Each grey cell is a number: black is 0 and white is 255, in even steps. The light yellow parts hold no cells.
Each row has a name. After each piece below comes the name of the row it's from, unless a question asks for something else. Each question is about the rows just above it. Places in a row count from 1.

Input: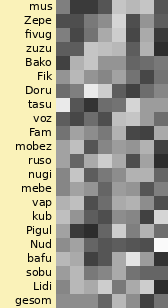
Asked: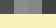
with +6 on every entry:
[ 84 147 140  71]
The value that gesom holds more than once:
[141]

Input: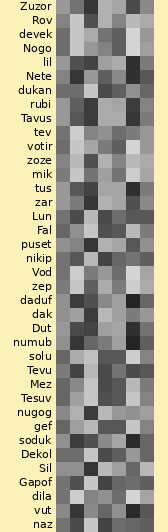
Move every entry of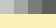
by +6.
[204 171 129 101]
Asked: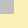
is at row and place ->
solu, 3
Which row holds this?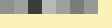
dak
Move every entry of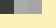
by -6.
[ 54 165 159]
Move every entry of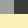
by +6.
[165  66]

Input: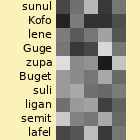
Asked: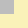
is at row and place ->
lafel, 3
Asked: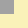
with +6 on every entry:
[168]
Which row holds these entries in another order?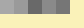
Buget
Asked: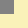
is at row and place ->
semit, 2

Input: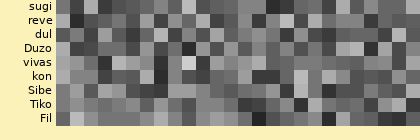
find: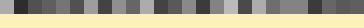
reve
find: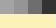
vivas
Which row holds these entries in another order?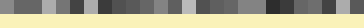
sugi
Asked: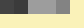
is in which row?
Sibe
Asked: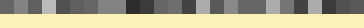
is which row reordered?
sugi
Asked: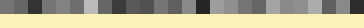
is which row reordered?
Fil

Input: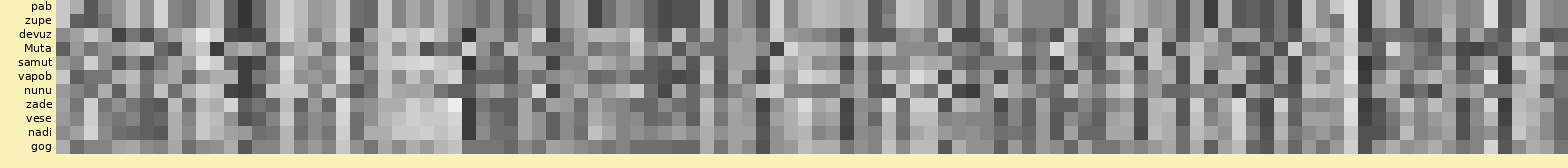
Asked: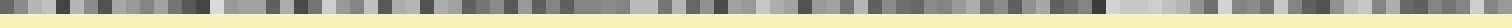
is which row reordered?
vese
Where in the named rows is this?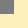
zupe, 76
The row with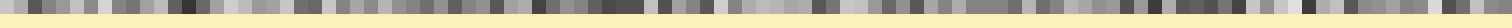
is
pab

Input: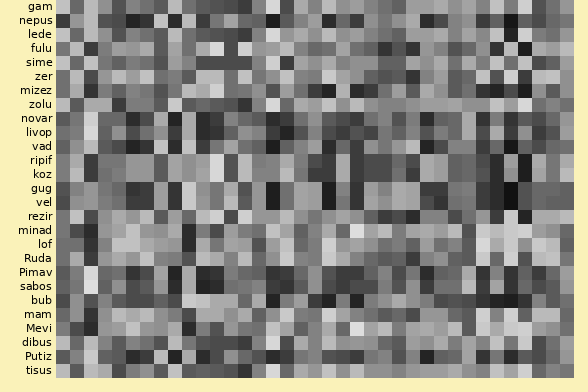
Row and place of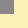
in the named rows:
lede, 31
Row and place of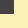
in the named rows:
livop, 23
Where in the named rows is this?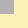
mizez, 21
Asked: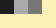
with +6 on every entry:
[ 36 176 124]
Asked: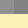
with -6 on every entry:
[138 124]

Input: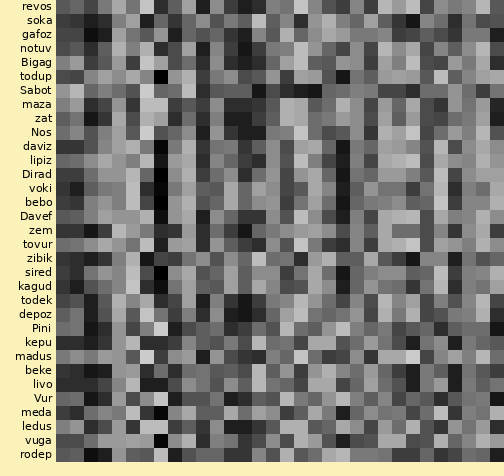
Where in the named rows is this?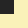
maza, 32
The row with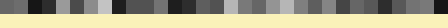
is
Vur
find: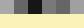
daviz
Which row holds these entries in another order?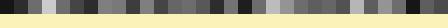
Pini

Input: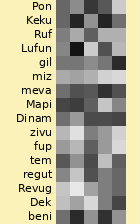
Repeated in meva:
[81]
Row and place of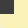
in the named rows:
Mapi, 2
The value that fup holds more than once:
[154]

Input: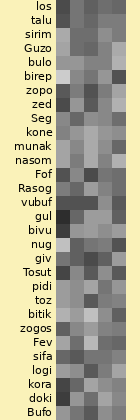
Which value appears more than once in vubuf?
[82]
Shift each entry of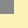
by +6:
[142]
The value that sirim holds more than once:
[110]

